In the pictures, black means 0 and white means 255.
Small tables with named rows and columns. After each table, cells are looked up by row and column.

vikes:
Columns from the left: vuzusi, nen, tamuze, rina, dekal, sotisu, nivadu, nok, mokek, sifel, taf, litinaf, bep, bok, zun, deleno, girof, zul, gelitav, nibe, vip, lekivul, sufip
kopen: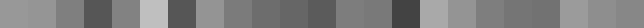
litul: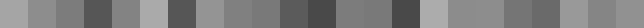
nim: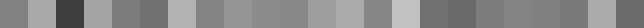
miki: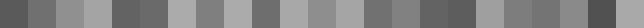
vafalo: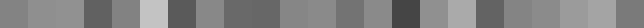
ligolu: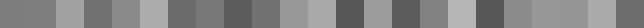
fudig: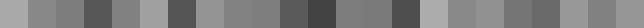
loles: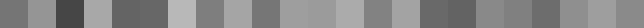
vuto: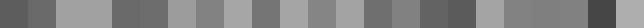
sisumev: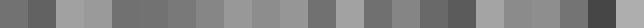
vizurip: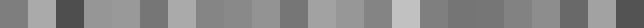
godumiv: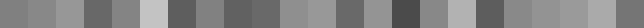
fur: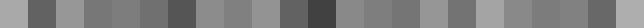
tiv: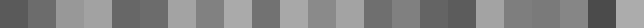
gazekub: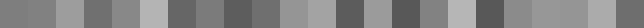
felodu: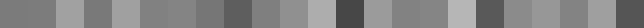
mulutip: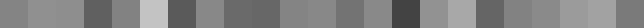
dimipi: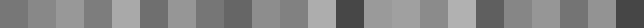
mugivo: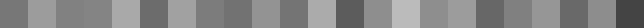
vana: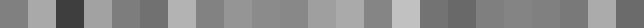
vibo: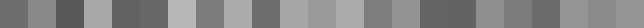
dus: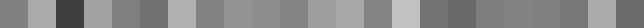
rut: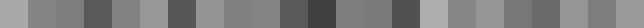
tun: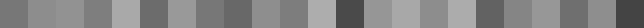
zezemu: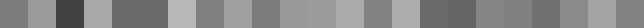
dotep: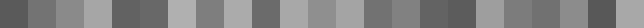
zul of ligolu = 88
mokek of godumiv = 97
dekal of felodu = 160
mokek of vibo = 171
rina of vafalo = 97
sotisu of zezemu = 105
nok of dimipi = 118
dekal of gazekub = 136
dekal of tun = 169
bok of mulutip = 137
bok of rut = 122
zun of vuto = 129
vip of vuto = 129
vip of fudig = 152

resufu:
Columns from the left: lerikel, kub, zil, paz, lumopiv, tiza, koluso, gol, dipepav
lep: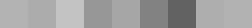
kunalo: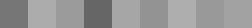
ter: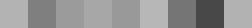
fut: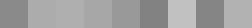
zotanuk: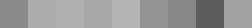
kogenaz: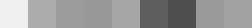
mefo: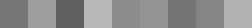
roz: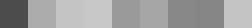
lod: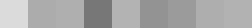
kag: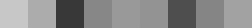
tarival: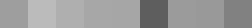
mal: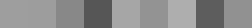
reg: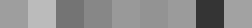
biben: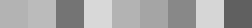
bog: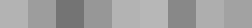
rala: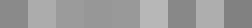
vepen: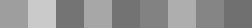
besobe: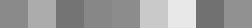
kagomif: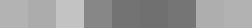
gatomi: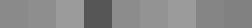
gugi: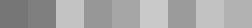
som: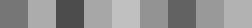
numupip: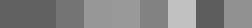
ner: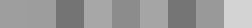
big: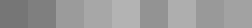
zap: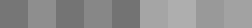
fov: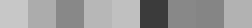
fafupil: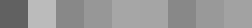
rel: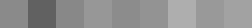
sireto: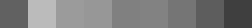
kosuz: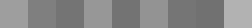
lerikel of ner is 158
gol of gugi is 194
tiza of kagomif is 112
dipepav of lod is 178
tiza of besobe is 201
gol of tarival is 153
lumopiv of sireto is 128
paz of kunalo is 102
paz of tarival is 167
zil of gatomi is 155
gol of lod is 174
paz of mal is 86
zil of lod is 175
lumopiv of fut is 153
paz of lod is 119

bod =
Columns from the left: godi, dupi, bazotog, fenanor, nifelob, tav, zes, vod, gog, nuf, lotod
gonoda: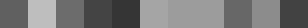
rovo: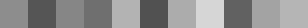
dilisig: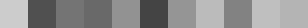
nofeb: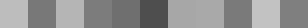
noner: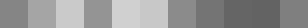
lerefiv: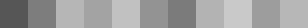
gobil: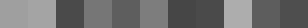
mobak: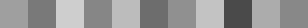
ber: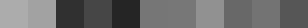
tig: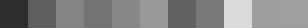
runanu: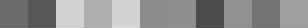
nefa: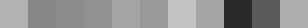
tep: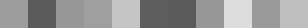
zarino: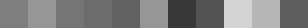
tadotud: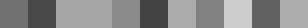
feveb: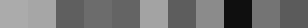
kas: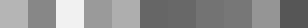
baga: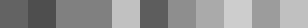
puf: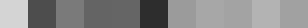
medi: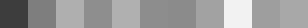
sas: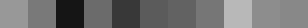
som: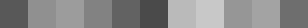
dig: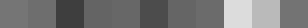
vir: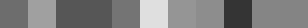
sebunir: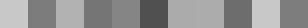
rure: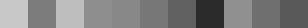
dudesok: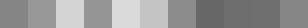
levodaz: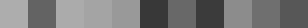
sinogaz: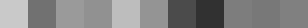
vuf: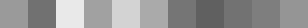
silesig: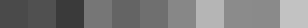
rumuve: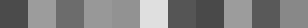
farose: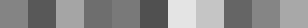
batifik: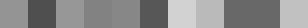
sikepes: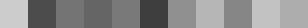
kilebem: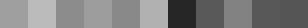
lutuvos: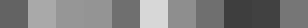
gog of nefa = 41
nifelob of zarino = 98
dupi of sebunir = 123
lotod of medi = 168
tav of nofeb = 78
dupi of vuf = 113
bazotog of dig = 62
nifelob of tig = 135
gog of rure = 144
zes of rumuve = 85
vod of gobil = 74
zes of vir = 149
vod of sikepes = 182
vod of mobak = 195
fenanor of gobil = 118
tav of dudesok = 196

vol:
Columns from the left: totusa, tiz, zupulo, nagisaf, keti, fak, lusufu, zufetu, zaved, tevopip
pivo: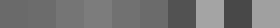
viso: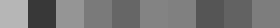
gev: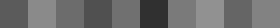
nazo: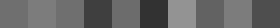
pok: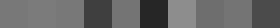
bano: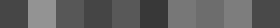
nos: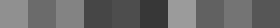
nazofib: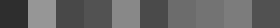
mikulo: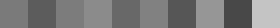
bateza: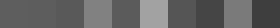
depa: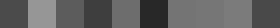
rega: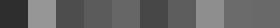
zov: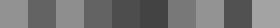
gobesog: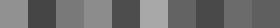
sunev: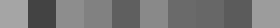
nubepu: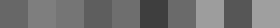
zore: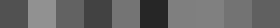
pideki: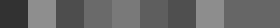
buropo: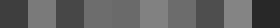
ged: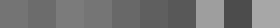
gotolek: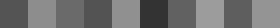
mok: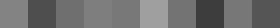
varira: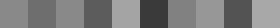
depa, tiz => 150
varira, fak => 58
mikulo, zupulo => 124
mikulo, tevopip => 196
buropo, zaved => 132
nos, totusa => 144
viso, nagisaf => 122
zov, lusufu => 120
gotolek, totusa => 84
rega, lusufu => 93
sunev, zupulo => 141
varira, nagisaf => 92
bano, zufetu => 109

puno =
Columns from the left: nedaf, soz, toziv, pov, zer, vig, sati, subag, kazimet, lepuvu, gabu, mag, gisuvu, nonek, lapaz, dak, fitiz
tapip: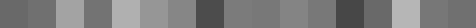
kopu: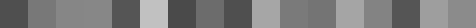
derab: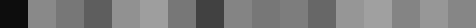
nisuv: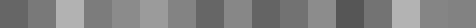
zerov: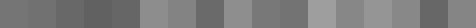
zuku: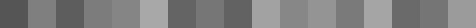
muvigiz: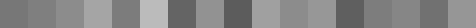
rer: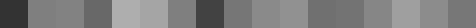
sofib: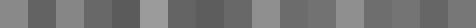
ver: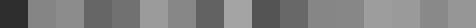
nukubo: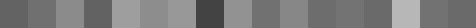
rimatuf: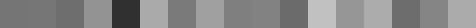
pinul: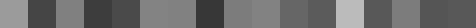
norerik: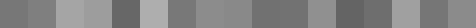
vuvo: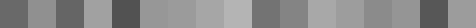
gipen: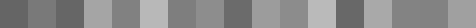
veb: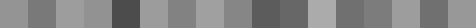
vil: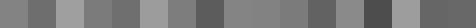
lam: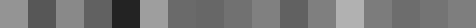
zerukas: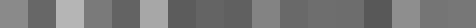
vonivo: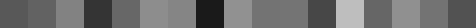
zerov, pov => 97
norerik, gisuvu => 100
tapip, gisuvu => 71
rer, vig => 165
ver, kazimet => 164
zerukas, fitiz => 119
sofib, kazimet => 104
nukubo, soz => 112
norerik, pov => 157
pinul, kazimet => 124
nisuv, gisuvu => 86
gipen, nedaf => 101
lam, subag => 103
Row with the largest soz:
vuvo

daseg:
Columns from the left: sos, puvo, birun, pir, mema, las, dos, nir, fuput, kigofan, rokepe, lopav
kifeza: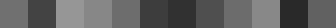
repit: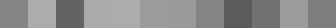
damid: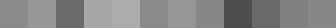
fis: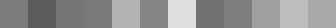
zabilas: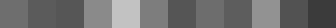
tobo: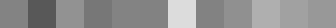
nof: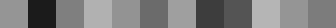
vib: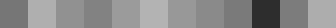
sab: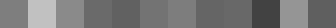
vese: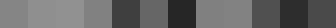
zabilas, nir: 109
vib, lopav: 173
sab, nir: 101
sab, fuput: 104
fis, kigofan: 159
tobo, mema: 131
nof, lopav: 124
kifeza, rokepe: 41
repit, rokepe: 155
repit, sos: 132
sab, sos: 126
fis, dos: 222
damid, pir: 167
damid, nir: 135
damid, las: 138
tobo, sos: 131
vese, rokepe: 45
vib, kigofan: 45
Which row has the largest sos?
nof

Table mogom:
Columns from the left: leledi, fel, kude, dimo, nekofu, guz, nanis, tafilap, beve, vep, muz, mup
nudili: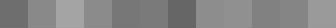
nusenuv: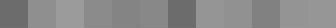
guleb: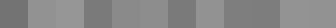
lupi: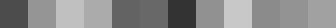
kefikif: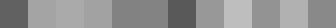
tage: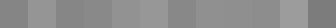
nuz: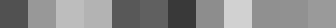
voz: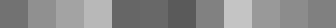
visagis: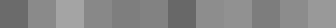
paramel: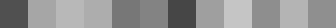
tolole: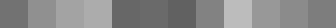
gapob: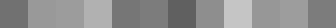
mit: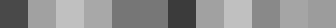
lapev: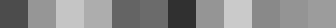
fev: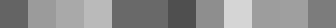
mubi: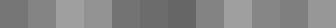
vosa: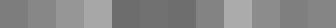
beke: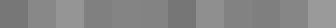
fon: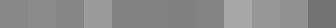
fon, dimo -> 155
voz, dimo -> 184
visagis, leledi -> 107
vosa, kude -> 150
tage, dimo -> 137
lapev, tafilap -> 149
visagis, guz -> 130
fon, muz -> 144
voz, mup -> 128
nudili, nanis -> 102
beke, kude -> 149
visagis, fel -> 138
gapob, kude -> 156
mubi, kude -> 159
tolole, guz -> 106
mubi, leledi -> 118
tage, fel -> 149
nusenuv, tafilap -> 149
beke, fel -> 136
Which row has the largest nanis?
tage

